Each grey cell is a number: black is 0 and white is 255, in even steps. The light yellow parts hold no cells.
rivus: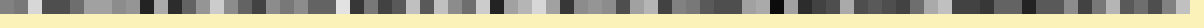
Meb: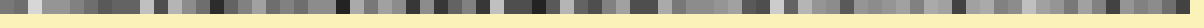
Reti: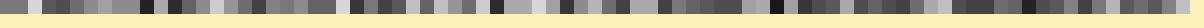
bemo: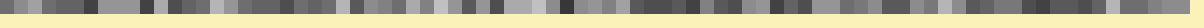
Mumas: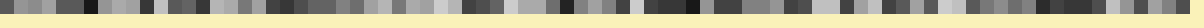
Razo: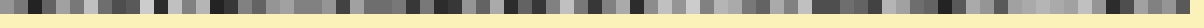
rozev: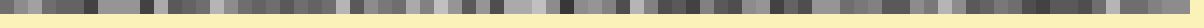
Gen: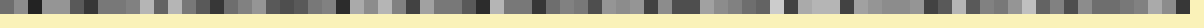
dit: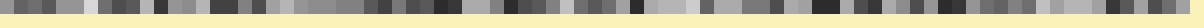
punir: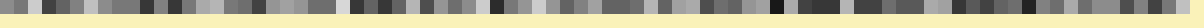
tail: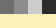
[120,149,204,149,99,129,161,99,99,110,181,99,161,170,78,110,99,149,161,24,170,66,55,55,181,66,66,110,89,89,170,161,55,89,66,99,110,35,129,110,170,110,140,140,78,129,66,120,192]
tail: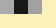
[55,78,89,170,78,99,78,66,110,170,192,78,66,66,110,99,35,78,89,129,66,120,181,89,110,89,129,192]
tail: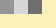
[78,89,181,55,149,140,181,66,66,129,78,161,181,149,140,140,129,129,89,66,120,78,89,44,55,170,170,129,44,78,89,129,192,110,89,110,161,44,170,181,181,204,99,170,170,120,120,78,170,161,44,44,170,78,55,170,140,78,149,44,55,149,110,99,129,110,192,161,181,181,161,55,89,161,78,110,161]
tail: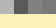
[149,192,99,129,78,140,110,110,120,129,170,140,55]
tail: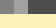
[170,120,140,140,149,161,89,78,204,99,181,149,140,89,149,140,149,161,129,170,161,66,161,170,129,140,192,161,149,120,161,129,66,149,129,140,110,66]
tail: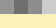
[44,120,149,204,149,99,129,161,99,99,110,181,99,161,170,78,110,99,149,161,24,170,66,55,55,181,66,66,110,89,89,170,161,55,89,66,99,110,35,129,110,170,110,140,140,78,129,66,120,192]
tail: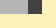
[161,149,140,140,149,66,89,181,89,129,120,149,192,99,129,78,140,110,110,120,129,170,140,55]

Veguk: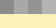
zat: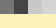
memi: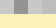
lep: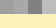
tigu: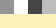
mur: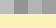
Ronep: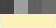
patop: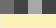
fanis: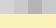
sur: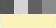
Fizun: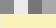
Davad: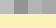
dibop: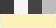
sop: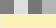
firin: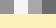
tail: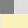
[118,180]
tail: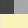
[68]
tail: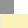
[68,189]
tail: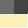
[168,68]

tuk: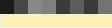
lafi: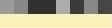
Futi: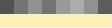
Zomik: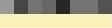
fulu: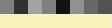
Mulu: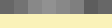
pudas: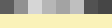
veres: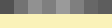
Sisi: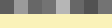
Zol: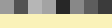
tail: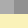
[93]
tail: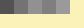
[127,103,93]

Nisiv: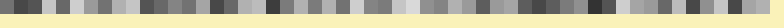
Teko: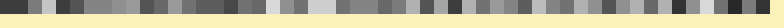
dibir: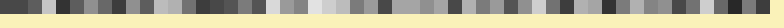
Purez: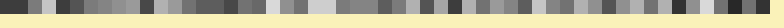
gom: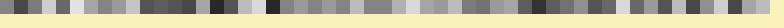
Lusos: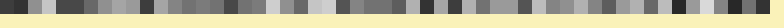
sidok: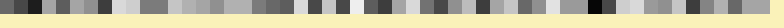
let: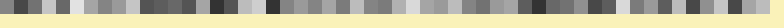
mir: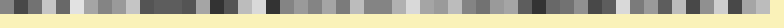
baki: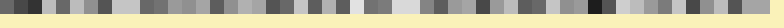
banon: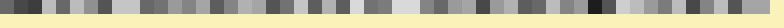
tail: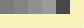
[177,154,114,93,93,72,114,104,217,144,114,206,206,123,132,132,93,123,177,84,165,61,177,114,154,132,93,197,132,114,177,144,84,144,177,114,177,51,144,217,114,40,114,51]
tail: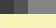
[144,154,84,104,154,114,93,93,72,114,104,217,144,114,206,206,114,132,132,104,123,177,84,165,61,177,114,154,132,93,188,132,114,177,144,84,144,177,104,177,51,144,217,114,40,123,51]
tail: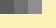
[84,104,217,104,154,84,188,72,144,206,72,165,188]

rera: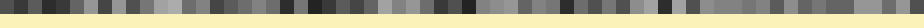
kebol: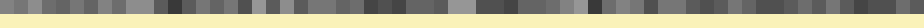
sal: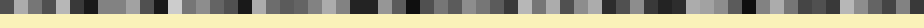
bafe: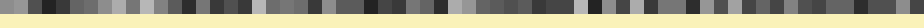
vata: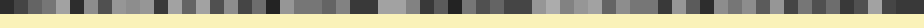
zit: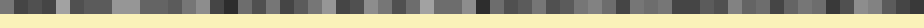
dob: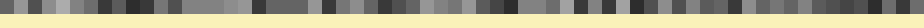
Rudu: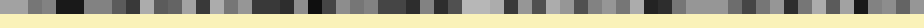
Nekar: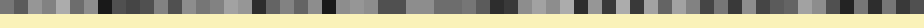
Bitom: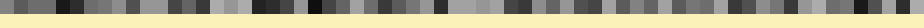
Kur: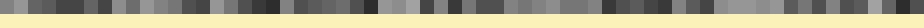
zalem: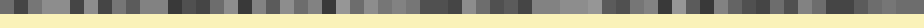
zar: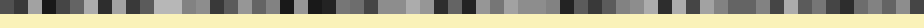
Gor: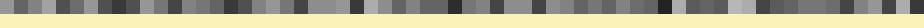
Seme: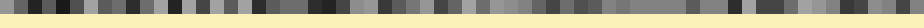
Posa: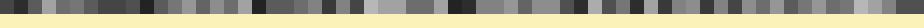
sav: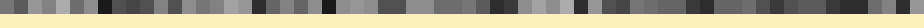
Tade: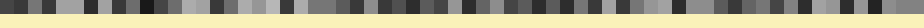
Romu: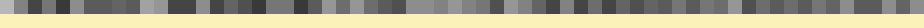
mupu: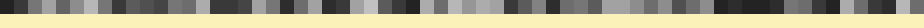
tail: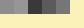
[150,69,100,162,109,150,141,130,100,69,109,80,91,130,118,130,130,130,130,91,130,130,45,162,69,69,109,162,150,130,57,69,141,130,69,130]
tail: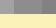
[35,91,57,91,130,141,172,45,172,69,162,130,100,100,130,69,172,91,118,69,45,109,130,100,141,69]
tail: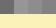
[100,69,109,80,91,130,118,130,130,130,130,91,130,130,45,162,69,69,109,162,150,130,57,69,141,130,69,130]
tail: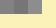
[109,100,118,100,130,109,141,141,91,57,91,118,100,118,80,150,91,141,91,118,118,100,109,69,80,69,100,100,91,150,150,80,80,69,100,100,109,130,150,57,109,130,118,80,118,118,91,80,91,118,100,80,80,91,109,91,118,91,69,80,80,109,91]
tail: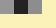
[130,130]
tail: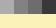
[91,45,57,118,80,130,130,130,141,150,57,100,100,100,150,57,118,141,100,57,80,100,150,130,118,150,91,69,45,130,130,109,162,57,130,57,162,45,80,141,80,130,91,100,57,141,100,118,100,130,91,80,69,80,45,109,57,109]

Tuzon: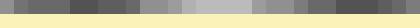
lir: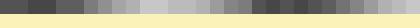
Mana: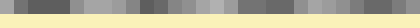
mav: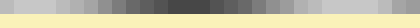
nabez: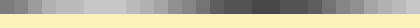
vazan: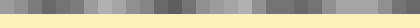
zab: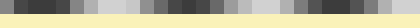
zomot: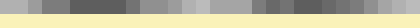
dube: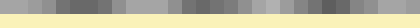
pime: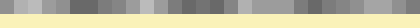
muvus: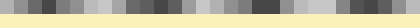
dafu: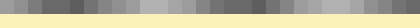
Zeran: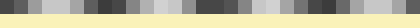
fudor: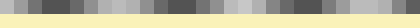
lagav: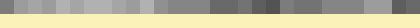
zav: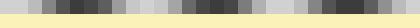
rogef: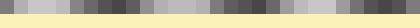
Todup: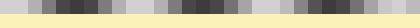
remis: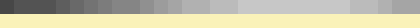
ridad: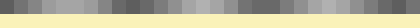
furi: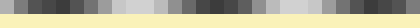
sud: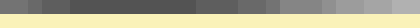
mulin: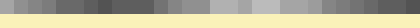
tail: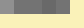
[144,165,165,165,144,115,105]
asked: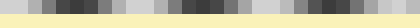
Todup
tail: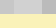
[144,105,71,60,71,94,144,187,209,209,199,156,115,83,60,71,83,124]

